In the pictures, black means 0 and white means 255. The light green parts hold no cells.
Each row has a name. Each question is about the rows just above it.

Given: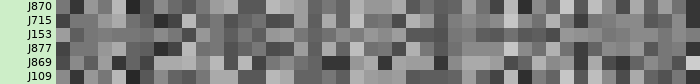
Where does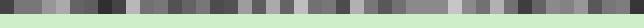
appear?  J877
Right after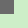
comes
[88]
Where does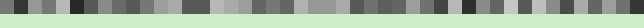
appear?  J870
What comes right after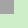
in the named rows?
[157]
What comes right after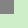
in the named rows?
[151]
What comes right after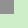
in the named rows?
[138]

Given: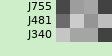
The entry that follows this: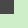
[157]
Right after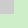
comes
[149]
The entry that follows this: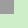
[165]
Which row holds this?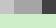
J340
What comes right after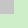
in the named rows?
[165]

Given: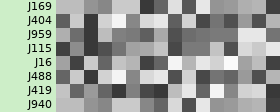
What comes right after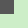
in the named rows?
[231]
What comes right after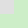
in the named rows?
[87]
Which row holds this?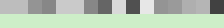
J940
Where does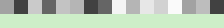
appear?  J16

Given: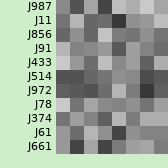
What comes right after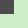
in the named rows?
[89]
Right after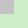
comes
[124]

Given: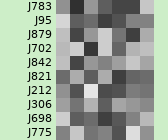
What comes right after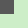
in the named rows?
[130]
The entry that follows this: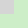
[94]
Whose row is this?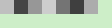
J879
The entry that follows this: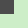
[82]
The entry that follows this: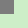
[116]

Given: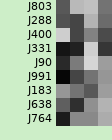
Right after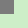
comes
[213]
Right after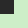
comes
[123]
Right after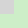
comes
[157]
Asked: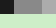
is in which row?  J764

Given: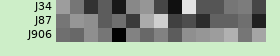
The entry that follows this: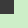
[171]
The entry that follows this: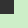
[92]
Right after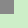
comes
[150]
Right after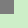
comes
[70]
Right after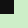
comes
[227]

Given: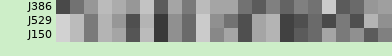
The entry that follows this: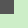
[187]
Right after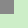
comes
[165]
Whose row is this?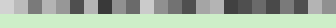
J529
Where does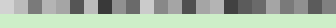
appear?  J150
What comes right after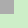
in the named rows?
[151]

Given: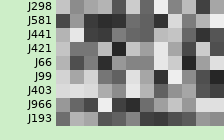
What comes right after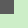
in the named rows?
[152]
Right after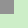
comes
[166]
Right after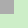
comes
[140]

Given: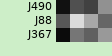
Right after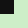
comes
[80]
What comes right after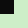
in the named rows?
[118]
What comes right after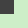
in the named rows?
[145]
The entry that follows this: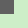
[153]
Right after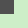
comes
[65]
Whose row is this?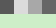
J88
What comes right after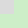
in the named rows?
[168]

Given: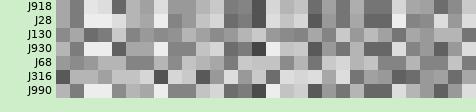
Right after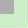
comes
[117]
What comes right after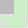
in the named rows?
[161]
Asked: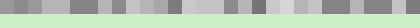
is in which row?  J68
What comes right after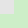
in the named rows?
[221]
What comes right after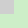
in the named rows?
[89]
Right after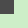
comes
[237]
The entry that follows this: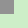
[181]

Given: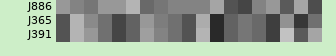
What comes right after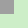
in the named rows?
[131]
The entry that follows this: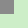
[112]
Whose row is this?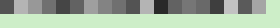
J391
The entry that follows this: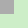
[41]
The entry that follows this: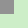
[55]
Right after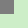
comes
[112]

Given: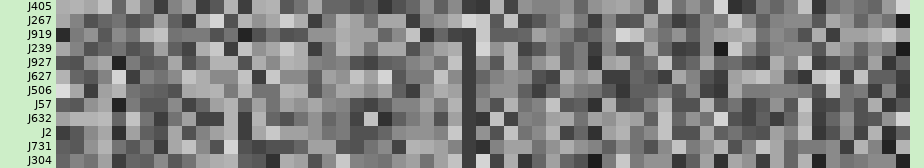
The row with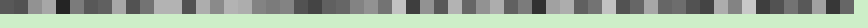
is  J927
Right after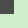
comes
[115]
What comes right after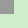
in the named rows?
[212]
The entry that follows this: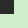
[123]
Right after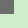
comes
[82]
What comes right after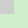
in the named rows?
[173]
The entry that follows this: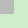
[102]

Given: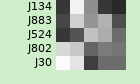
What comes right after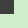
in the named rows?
[108]
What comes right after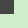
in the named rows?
[208]
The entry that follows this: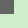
[123]

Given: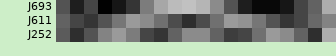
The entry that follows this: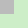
[193]
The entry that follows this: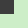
[69]
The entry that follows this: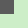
[46]
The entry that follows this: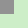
[118]
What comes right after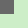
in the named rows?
[131]
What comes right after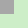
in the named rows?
[187]
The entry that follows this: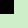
[22]

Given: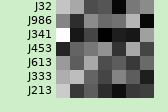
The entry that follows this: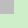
[100]
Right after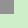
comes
[51]
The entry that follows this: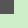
[7]

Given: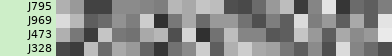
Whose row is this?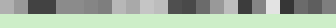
J795
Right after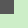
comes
[94]
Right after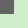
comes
[54]
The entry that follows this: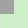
[120]
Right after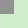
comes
[126]

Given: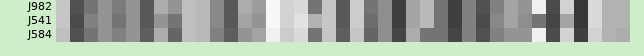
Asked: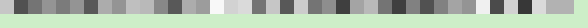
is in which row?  J982
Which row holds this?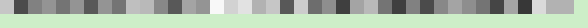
J541
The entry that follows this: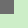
[142]
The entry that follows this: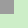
[248]
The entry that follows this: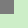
[148]

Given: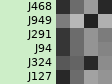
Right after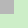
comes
[34]
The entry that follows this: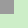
[40]
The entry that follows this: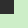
[108]

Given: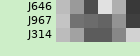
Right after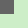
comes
[147]
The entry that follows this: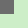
[100]
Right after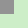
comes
[63]
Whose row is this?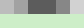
J314
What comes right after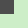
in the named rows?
[225]
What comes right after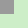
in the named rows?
[77]

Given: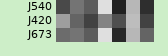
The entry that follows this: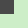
[116]
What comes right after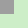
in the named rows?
[100]
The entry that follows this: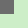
[116]
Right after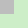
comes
[66]
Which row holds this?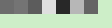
J673
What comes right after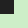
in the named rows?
[183]

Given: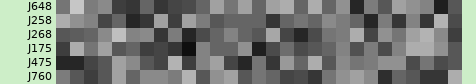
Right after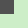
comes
[124]
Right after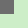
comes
[75]
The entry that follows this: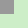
[101]
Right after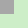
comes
[69]
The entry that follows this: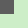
[101]
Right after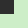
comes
[101]

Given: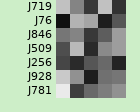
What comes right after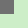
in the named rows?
[118]
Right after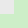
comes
[62]

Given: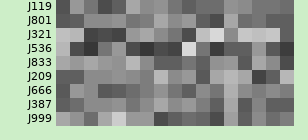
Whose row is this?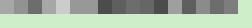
J999
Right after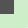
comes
[152]
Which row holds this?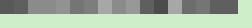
J801
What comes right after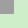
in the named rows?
[95]
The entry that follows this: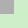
[139]
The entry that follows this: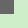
[76]
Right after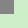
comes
[95]

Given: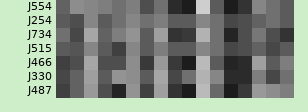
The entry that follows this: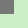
[78]
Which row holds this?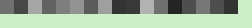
J734
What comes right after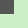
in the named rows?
[134]
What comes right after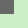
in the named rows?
[28]

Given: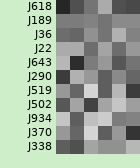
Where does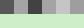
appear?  J502
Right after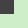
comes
[164]

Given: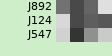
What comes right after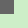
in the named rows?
[223]
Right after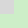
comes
[73]
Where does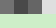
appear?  J892
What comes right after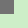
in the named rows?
[73]

